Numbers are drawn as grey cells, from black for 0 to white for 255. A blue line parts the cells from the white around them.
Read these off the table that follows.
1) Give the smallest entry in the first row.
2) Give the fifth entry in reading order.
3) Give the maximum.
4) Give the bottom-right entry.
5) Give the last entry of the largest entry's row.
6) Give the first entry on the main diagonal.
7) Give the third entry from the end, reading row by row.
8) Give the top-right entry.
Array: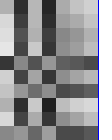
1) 38
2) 171
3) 230
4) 88
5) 189
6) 177
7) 74
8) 208

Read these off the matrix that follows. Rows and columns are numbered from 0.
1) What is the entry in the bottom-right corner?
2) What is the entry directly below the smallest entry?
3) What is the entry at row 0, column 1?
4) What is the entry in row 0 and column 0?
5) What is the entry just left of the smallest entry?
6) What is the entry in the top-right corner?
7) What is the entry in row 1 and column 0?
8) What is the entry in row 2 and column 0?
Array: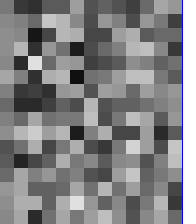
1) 105
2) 158
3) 56
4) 120
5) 182
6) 150
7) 136
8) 142

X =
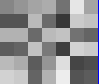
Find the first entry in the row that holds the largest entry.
210
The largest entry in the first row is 230
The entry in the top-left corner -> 134
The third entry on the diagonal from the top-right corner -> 194
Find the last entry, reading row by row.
92
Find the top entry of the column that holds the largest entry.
114
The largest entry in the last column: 202
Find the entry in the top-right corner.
164
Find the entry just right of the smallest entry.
202
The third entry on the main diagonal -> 106
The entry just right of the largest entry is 84
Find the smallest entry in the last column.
77
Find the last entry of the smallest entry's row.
194

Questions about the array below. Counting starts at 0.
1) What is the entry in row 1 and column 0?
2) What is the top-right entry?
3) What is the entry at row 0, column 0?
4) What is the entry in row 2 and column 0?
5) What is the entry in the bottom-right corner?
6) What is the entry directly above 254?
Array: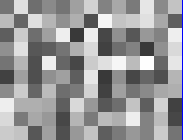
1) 187
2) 195
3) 116
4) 94
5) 116
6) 57

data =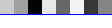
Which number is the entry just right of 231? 104
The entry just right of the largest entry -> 55

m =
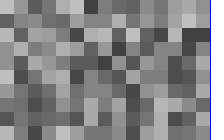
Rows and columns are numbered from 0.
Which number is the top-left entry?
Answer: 191
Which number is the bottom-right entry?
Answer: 139
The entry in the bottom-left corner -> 183
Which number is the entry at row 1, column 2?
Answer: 139
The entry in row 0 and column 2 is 91
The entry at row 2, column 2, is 163
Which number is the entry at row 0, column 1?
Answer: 151
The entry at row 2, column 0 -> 183
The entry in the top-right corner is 145
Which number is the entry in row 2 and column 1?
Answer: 97
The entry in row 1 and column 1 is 132
